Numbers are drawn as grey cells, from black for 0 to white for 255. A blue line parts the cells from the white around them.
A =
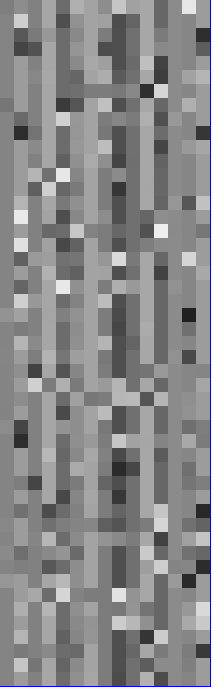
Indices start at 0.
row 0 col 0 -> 126
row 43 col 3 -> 181
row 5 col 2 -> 135
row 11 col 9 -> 111
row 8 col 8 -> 134
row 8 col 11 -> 80
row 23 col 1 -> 124
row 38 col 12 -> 139
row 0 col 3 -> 166
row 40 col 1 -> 127
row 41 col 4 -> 184
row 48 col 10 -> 177
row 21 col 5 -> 130
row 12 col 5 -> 134
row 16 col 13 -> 134
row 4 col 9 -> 106
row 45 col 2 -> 129
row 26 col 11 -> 153
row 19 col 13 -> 134
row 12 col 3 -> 112
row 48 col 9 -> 112
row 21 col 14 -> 156
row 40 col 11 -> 205
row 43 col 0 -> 132
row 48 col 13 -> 133
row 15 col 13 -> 134
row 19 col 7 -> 162
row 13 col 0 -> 132
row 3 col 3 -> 166
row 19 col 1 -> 156
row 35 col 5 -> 134
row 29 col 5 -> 142
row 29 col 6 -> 163
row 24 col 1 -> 180
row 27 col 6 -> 163
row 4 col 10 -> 191
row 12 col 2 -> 180
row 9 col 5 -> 150
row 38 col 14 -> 196
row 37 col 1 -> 156

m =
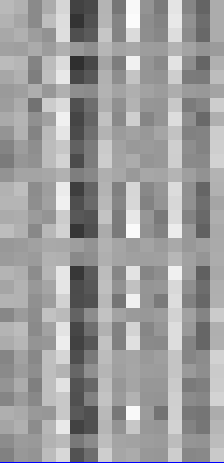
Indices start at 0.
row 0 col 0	185
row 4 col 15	176
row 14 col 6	106
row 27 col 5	83
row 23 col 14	102
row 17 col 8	165
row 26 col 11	156
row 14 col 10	130
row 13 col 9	214
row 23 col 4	227
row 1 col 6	81
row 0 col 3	172
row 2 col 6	91
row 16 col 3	184
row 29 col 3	151
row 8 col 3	161
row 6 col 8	163
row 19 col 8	134
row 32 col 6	110
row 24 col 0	172
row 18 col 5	137
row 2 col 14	104
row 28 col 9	178
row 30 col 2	140
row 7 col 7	174
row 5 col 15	189
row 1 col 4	221
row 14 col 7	184
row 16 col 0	189
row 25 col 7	188
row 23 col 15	175
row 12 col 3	167
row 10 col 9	153
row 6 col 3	151
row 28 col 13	139
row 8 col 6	101
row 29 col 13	120
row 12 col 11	165
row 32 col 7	206

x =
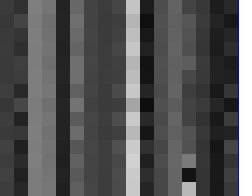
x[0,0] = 59
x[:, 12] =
[99, 96, 98, 100, 96, 97, 100, 92, 101, 96, 101, 103, 101, 101]
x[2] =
[58, 53, 126, 113, 36, 105, 68, 59, 65, 190, 24, 78, 98, 83, 55, 30, 38]
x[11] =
[60, 43, 127, 114, 32, 97, 68, 62, 72, 209, 32, 77, 103, 122, 54, 25, 52]
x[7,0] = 55
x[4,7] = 60
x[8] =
[61, 35, 125, 117, 35, 91, 69, 62, 77, 201, 41, 74, 101, 66, 50, 25, 60]
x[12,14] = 52
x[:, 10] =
[29, 15, 24, 33, 19, 21, 37, 14, 41, 22, 49, 32, 46, 37]
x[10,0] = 65
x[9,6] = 68
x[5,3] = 115
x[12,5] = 89
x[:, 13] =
[68, 86, 83, 79, 93, 72, 62, 67, 66, 83, 81, 122, 19, 184]
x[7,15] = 38
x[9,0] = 58
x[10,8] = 80
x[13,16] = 57
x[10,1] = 32
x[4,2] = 125
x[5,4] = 37
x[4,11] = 80
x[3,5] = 100
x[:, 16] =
[41, 24, 38, 46, 28, 32, 54, 23, 60, 35, 69, 52, 63, 57]
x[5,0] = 58
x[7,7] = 59
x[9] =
[58, 56, 126, 113, 35, 108, 68, 59, 64, 184, 22, 78, 96, 83, 56, 32, 35]
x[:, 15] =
[29, 36, 30, 28, 33, 33, 25, 38, 25, 32, 22, 25, 25, 24]
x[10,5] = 86
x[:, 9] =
[196, 181, 190, 198, 181, 188, 199, 165, 201, 184, 202, 209, 202, 201]
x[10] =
[65, 32, 125, 116, 33, 86, 69, 62, 80, 202, 49, 70, 101, 81, 52, 22, 69]

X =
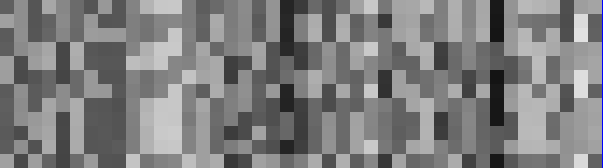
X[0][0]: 95
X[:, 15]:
[106, 170, 167, 104, 169, 168, 172, 106, 108, 105, 103, 172]
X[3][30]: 178
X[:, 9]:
[131, 127, 127, 132, 189, 131, 127, 131, 128, 127, 126, 196]
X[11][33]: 65
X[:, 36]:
[148, 146, 153, 154, 85, 84, 151, 155, 86, 87, 155, 87]
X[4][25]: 162
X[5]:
[158, 74, 85, 102, 69, 106, 153, 84, 84, 131, 112, 129, 135, 195, 164, 168, 60, 142, 92, 80, 109, 131, 174, 144, 108, 98, 137, 51, 160, 103, 112, 127, 108, 71, 104, 20, 84, 115, 183, 108, 150, 222, 164]
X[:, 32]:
[175, 174, 173, 108, 106, 108, 173, 112, 107, 104, 108, 172]
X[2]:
[91, 143, 86, 102, 134, 105, 156, 154, 154, 127, 115, 131, 199, 129, 97, 167, 126, 137, 95, 147, 36, 126, 175, 79, 175, 100, 131, 120, 162, 170, 114, 131, 173, 137, 173, 21, 153, 182, 114, 172, 79, 225, 97]
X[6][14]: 94
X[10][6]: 86
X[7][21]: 63
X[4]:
[159, 76, 157, 170, 71, 171, 89, 87, 87, 189, 182, 198, 134, 131, 159, 169, 63, 77, 162, 83, 103, 60, 105, 142, 107, 162, 134, 117, 99, 99, 174, 61, 106, 132, 109, 91, 85, 121, 188, 105, 144, 159, 165]
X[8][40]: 147
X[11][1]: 73
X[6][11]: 132
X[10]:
[92, 143, 82, 170, 69, 171, 86, 87, 91, 126, 178, 197, 199, 131, 159, 103, 125, 142, 94, 79, 36, 63, 101, 147, 105, 163, 201, 120, 99, 166, 175, 129, 108, 132, 104, 91, 155, 181, 182, 172, 145, 151, 161]
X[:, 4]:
[135, 138, 134, 71, 71, 69, 140, 140, 71, 72, 69, 68]
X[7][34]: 102
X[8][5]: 172
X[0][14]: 93
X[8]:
[93, 142, 153, 162, 71, 172, 89, 87, 84, 128, 182, 199, 198, 122, 159, 108, 126, 75, 90, 79, 104, 61, 104, 143, 106, 162, 134, 114, 97, 98, 178, 57, 107, 135, 100, 23, 86, 184, 183, 108, 147, 155, 162]
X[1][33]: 132
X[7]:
[95, 140, 91, 166, 140, 173, 87, 86, 81, 131, 178, 198, 199, 130, 166, 106, 128, 141, 94, 79, 35, 63, 104, 76, 106, 96, 136, 123, 98, 165, 181, 130, 112, 131, 102, 23, 155, 181, 183, 173, 79, 157, 164]
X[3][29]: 168
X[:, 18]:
[97, 90, 95, 164, 162, 92, 97, 94, 90, 162, 94, 161]
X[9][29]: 101

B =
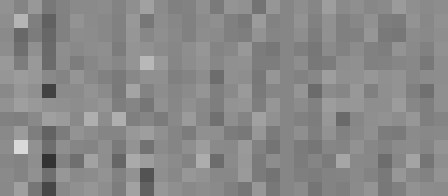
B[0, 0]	146
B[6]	[137, 151, 144, 66, 139, 139, 147, 139, 121, 164, 131, 141, 134, 139, 149, 127, 138, 154, 122, 134, 134, 149, 107, 139, 134, 152, 128, 143, 147, 128, 112, 143]
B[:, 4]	[130, 129, 129, 142, 141, 132, 139, 144, 155, 124, 143, 131, 151, 137]
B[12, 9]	146
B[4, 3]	107
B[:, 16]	[148, 128, 128, 136, 144, 144, 138, 147, 143, 124, 137, 139, 136, 128]
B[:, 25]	[143, 135, 129, 140, 144, 145, 152, 151, 135, 137, 146, 137, 138, 139]
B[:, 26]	[135, 145, 150, 129, 129, 151, 128, 142, 143, 144, 135, 136, 131, 148]
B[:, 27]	[138, 125, 121, 126, 130, 144, 143, 142, 146, 124, 130, 109, 121, 120]
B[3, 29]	138
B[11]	[134, 131, 142, 51, 131, 111, 162, 142, 102, 170, 157, 145, 139, 131, 173, 108, 139, 152, 123, 141, 134, 124, 133, 123, 166, 137, 136, 109, 135, 164, 117, 142]
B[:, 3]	[120, 97, 103, 106, 107, 137, 66, 145, 160, 98, 110, 51, 111, 71]
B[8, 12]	137
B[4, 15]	135
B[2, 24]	128
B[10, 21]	123
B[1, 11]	141
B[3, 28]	147
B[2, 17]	126
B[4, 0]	153
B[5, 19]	150
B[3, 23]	139
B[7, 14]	137
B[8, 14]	135
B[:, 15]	[122, 143, 139, 132, 135, 109, 127, 126, 112, 143, 138, 108, 136, 138]
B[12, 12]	136
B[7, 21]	140
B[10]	[141, 217, 145, 110, 143, 134, 132, 143, 122, 147, 114, 139, 133, 143, 157, 138, 137, 154, 130, 116, 134, 123, 118, 134, 132, 146, 135, 130, 139, 140, 133, 148]
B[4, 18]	125
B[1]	[142, 181, 127, 97, 129, 147, 139, 136, 129, 152, 119, 141, 135, 129, 139, 143, 128, 121, 155, 130, 134, 147, 129, 145, 128, 135, 145, 125, 123, 147, 136, 145]
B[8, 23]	151

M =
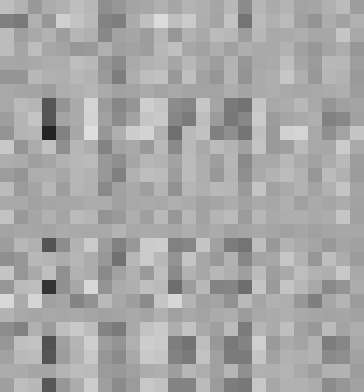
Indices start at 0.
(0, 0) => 190
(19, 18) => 187
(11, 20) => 184
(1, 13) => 202
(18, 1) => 151
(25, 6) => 199
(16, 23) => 165
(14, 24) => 172
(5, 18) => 171
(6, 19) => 173
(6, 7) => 170
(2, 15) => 187
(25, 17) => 123
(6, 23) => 170
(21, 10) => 139
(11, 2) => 159
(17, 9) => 152
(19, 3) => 191
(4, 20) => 190
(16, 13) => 174
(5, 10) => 189
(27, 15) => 155
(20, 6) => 215
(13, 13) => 181
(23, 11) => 201
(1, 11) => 219
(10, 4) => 143
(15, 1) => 153
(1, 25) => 177
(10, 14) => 169
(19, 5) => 177
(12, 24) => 177
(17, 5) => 178
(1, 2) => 176
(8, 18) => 202
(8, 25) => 161
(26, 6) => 186
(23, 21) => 162
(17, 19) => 153
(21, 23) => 167
